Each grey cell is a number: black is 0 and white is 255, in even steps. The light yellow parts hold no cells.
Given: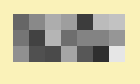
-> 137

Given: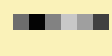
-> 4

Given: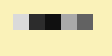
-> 44

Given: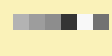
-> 157

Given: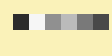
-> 246

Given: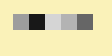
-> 24
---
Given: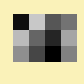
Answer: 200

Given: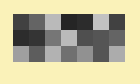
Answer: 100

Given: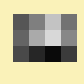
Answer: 127

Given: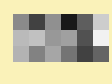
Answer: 65

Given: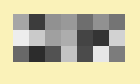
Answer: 60

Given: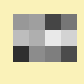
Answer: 159

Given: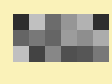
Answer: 192
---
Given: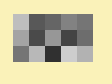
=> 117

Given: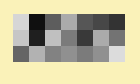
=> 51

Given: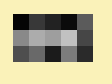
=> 91

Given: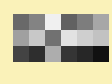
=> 167

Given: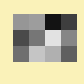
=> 62

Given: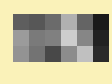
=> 26

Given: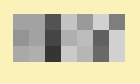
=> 126
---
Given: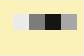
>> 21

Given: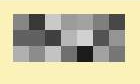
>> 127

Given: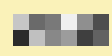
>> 143

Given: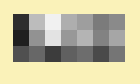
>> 123

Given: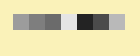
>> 75

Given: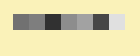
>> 71

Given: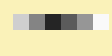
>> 150

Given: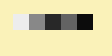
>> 99

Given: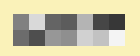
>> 70
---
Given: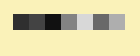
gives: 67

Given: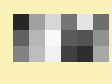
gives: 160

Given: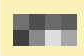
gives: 78

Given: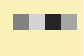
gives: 212

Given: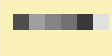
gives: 159

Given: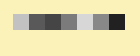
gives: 89
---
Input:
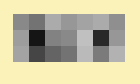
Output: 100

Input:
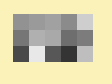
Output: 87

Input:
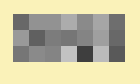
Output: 132

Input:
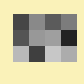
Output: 199

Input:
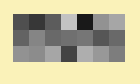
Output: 166

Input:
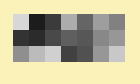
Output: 208
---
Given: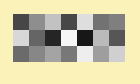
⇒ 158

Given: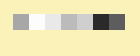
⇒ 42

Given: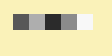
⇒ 139

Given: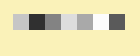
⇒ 252

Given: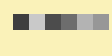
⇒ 179

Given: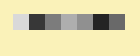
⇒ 36
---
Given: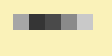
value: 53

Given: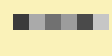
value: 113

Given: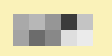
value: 108

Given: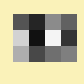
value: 174

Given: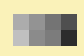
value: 192

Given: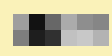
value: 48
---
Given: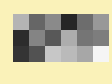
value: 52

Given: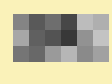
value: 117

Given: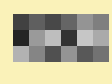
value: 178

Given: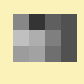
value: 156

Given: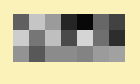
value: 147

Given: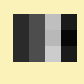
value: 42
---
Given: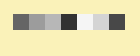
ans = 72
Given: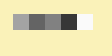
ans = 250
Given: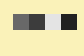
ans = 33
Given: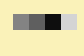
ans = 212
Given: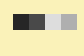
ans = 175
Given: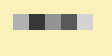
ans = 211
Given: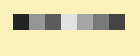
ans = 68
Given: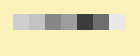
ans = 233
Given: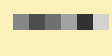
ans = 210
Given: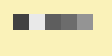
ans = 148
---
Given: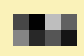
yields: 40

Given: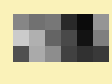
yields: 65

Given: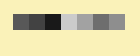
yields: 162

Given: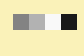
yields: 178

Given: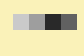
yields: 158

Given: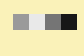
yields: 233

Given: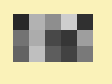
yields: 93

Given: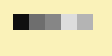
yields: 134

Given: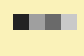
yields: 159

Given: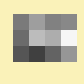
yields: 64
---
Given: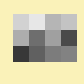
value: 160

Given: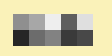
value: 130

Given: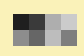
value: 189

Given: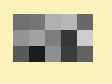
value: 126

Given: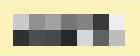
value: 72

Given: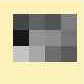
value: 141

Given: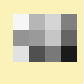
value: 198
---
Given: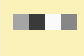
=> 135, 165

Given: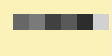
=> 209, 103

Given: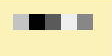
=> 135, 195

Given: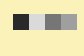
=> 159, 42

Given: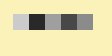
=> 139, 203

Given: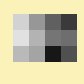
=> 58, 185

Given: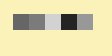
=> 152, 102

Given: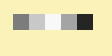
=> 37, 124
